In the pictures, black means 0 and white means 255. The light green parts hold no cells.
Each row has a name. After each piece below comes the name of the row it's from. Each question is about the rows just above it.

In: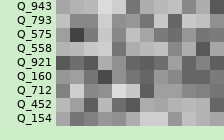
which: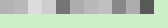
Q_943
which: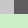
Q_712
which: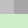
Q_575

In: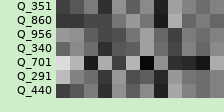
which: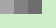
Q_440
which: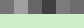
Q_956

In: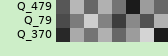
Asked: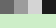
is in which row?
Q_370
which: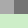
Q_370
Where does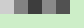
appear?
Q_79
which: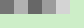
Q_370
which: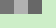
Q_370

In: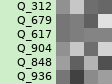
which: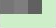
Q_679
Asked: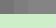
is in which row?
Q_617
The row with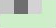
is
Q_904
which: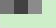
Q_936
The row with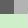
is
Q_848

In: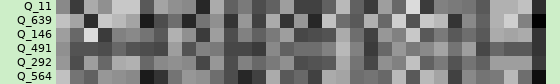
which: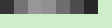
Q_564
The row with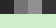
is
Q_639
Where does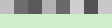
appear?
Q_639
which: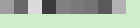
Q_11
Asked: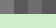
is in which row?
Q_146
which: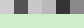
Q_639

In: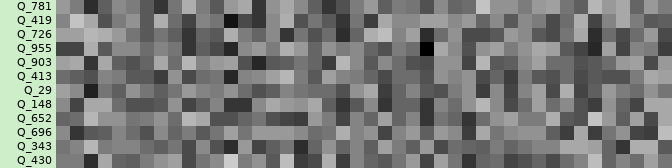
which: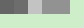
Q_781
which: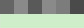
Q_419
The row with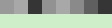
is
Q_781
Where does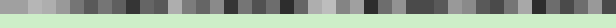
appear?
Q_726
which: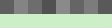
Q_696

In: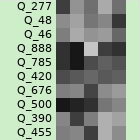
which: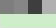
Q_455
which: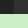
Q_500
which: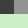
Q_277
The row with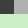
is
Q_455
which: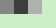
Q_455
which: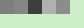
Q_455
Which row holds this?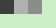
Q_455

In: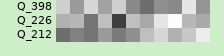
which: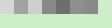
Q_398
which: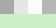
Q_226

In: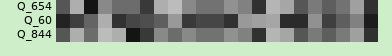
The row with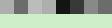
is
Q_844
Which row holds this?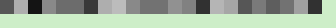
Q_654

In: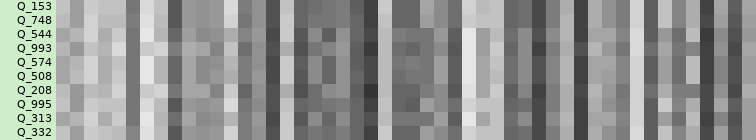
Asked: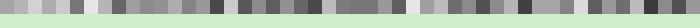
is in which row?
Q_544
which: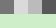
Q_995

